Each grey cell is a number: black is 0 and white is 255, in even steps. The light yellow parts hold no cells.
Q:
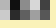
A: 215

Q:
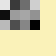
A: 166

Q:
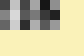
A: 57

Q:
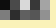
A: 56

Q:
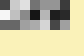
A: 30

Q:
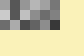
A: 109

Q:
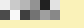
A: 33

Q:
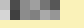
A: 117

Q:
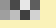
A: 231

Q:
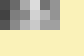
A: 180
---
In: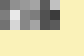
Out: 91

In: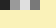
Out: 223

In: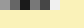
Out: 70

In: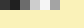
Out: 245

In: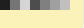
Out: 160

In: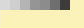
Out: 111

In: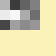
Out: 99
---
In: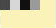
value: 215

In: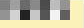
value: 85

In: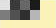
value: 81

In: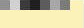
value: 92

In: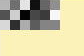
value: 92

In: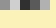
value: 48
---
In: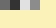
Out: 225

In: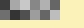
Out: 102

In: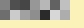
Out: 215

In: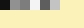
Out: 94

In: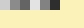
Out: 130

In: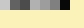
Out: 128

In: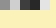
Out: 40

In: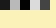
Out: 219

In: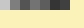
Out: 53

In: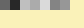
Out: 132
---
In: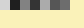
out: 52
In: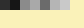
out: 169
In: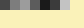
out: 92
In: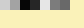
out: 38
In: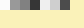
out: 54
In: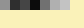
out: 12
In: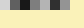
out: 126
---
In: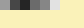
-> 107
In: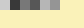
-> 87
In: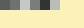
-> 124
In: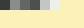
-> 79
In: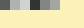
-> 51
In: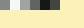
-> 99
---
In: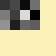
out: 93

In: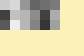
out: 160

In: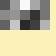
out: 179

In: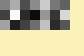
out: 86

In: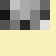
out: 224

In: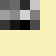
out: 73
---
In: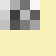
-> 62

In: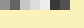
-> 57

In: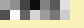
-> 13

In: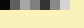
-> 8

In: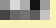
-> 18

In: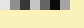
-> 10

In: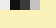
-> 16

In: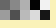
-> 3

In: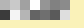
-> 59

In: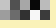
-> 8
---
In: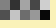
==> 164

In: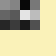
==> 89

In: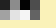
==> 140

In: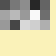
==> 153

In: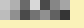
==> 74

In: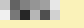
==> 149

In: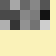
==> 135
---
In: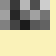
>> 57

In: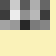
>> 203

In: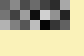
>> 137

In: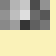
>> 180

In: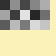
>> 143

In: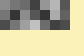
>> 118

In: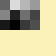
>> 219
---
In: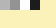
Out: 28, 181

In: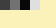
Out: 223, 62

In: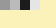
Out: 229, 152

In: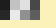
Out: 72, 39

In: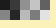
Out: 97, 133

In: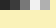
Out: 176, 39

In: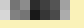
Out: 161, 215

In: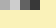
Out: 56, 174

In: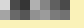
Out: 74, 164
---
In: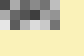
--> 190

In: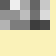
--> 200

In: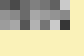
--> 202

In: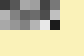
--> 120

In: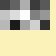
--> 89

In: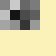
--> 123

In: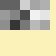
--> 176
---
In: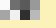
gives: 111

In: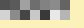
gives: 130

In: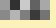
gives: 202

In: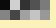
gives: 50

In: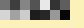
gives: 232

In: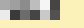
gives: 189

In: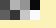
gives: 179

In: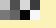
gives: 79

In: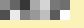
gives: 212
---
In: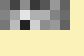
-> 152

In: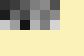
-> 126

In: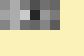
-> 132

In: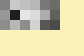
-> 87

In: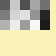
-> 247

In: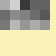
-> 172

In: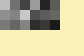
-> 56
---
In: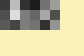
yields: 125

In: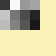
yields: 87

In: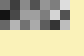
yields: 114

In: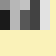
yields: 87

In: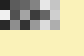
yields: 51

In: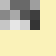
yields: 210

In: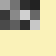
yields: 45
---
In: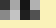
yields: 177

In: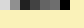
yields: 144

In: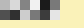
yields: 229

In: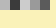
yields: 184

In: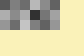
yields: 184

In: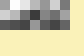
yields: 230

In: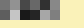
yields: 167

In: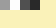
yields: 156

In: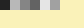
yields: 184

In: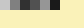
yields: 150
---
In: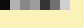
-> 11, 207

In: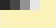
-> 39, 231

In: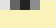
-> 226, 141

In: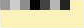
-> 152, 35

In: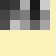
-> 47, 164

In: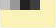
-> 195, 63
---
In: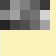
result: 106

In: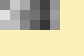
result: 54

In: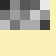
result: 170

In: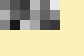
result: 68

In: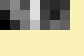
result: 107

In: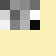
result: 179

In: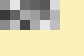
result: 229
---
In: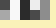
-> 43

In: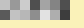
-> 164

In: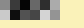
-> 104

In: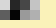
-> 38

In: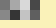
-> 168

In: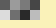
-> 155

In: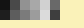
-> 168

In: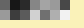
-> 164

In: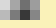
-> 166
